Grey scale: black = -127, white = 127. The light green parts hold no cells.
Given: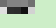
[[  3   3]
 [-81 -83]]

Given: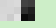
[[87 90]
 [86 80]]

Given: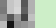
[[69 81]
 [69 86]]

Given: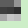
[[-34  20]
 [-69 -81]]

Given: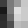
[[-5 26]
 [-3 95]]

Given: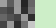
[[-35  24]
 [-59  26]]
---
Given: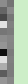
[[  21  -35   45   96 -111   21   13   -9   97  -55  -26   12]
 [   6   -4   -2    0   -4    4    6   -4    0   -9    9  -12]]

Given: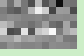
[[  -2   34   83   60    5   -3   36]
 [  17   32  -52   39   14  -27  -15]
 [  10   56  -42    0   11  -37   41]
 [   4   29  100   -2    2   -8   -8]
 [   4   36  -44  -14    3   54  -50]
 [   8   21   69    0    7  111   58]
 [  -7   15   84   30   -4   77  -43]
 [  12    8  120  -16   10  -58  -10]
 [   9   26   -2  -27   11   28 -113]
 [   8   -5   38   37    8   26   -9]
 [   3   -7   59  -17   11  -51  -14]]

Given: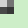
[[-54  84]
 [-72 -11]]

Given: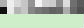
[[-111   46]
 [ 106  110]
 [  52   88]
 [  69   70]
 [   6   20]
 [  -8  117]
 [ -17   80]
 [ -29   76]
 [ -24   12]
 [  44   92]
 [ -24  -16]
 [ -46  -36]]

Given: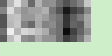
[[ -36  -13  -42  -42    5  -28]
 [  61  111   56   61   92   54]
 [  96   53   70   67   45   97]
 [  15   87    3   24   19   43]
 [   5   77  -21   24   32  -22]
 [  43   62   40   44   34   50]
 [  20   44    3   29   48   13]
 [  19   -1   11    3   -8   17]
 [ -16  -15  -17  -13  -42  -18]
 [ -66 -115  -74  -75 -103  -46]
 [ -45  -61  -26  -32  -65  -20]
 [  -7  -27  -35   -4  -44    3]
 [  48   14   35   38    7   70]]

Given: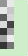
[[-75  34 -75  90 -34 104  21]
 [-10 109  34 -58  86  71 105]]
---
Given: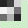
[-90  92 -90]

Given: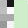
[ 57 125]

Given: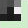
[-45 -96 -94]

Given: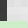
[-69 103  99]

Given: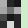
[ 47 -16 -89]

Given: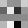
[ 68 106  10  36]
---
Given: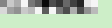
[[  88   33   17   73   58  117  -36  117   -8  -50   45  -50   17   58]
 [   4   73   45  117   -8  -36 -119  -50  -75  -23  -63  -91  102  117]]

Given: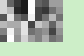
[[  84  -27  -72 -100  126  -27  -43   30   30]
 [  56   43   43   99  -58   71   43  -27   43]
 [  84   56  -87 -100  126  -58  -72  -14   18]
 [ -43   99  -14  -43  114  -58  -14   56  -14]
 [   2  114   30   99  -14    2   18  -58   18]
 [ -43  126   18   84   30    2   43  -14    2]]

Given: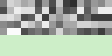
[[ 10  -5 -21  96  70  24 109  24 -21  40  40  84  84  70  56  56]
 [-50  56 109  96  96 -35  96 -66  40 -50 -35 109 -35  40 109 109]
 [ -5  84  70  40  56 -50  24 -50  70 -66 -81  40 -21  24  10  56]
 [ 84  96  70 -50 -35  96 -66  56  24  56  84 -50 -21 -66 -66 -66]
 [ 24 123 123 -50 -21  -5 -35  10  84  10  24 -35 -50 -21 -66  -5]]

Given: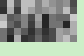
[[-12 -90  46 -78 -66 -24 -66 -52  33  62   3]
 [-12 -66   3 -37 -78 -37 -78 -52  33  18  46]
 [ 46 -37 -24   3 -52  33 -90 -12 -24 -24  74]
 [ 74 -24 -52   3 -66  18 -90 -12 -12 -90  46]
 [-78  46 -66  62  33   3  18  33   3  62 -37]
 [-66  62 -37  62  62   3  46  18   3  18 -52]]

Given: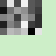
[[-110  -12   32   17  -39  -66]
 [ -95    2  -26  114  -66  -81]
 [   2   17  -66   32    2  -81]
 [ -26   57   45   71 -125  100]
 [ -52  100  -52  114  -39  -52]]

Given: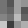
[[ 71 -67  19  46]
 [-12 -42  32  19]
 [-12 -27  32 -42]
 [  4 -12  59 -27]]
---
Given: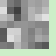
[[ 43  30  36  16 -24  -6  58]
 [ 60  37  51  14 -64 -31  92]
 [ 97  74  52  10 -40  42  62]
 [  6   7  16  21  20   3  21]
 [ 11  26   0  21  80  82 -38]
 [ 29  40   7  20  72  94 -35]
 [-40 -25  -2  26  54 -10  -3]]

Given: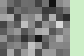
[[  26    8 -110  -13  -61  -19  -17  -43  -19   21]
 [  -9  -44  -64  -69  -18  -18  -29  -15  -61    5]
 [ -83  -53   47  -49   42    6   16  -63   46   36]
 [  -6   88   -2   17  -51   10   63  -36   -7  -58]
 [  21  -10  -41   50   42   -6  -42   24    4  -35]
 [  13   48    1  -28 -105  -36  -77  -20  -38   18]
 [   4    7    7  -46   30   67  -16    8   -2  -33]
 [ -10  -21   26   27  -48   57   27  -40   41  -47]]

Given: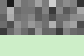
[[ -77    2   13   -8   79   -3   34   -2  -10   23 -100   -9]
 [  39  -17  -38    6  -70    2  -36  -11  -11  -22   51   -8]
 [  14   11  -17  -17  -47  -17  -33    6   -6  -12   43  -28]
 [ -51   35   20  -21   48  -15    5   25   -2   19  -48  -18]
 [ -29  -21    1  -67  -24  -26   20  -43  -19    7  -22  -69]]

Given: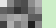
[[ 49  13 -50 -41   6 101]
 [ 24 -12 -54 -75 -42 -30]
 [-35 -33  27  43  34  12]
 [  5 -96  19  -6  47 -61]]

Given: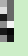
[[ -23   47]
 [ -23   95]
 [ -23 -100]
 [ 116   12]
 [-119 -103]
 [-104   13]]

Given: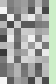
[[-12  51 -10  29  19   0  62]
 [-57  86 -44  36  12  -9 117]
 [ 71  27 107  80 -27 109 -42]
 [  1  -5 -37 -37  76 -54  54]
 [ 46  37  73  76 -17  83  -9]
 [ 89   1 113  60 -10 107 -59]
 [ -6  97  26  87 -26  64  54]
 [105 -25  96  35  18  79 -70]
 [ 46  55  76  84 -23  90  -4]
 [ 64 -39  41 -16  51   9 -21]
 [ 56 -29  38  -8  52  15 -18]
 [-52  71 -58  17  32 -35 118]]
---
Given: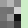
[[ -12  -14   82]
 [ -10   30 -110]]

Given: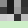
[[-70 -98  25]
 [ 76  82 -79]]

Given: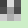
[[-49  27 -52]
 [ 78  46  68]]

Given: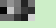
[[-122   69  -15]
 [ -24  -24  -75]]

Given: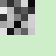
[[109  55 -63]
 [-77  63   1]]

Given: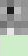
[[ 47 -98  63]
 [ 28   1  37]]

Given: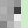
[[ 50  31 -65]
 [ 39  36 108]]

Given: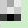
[[  76  102   74]
 [ -68 -122  -70]]
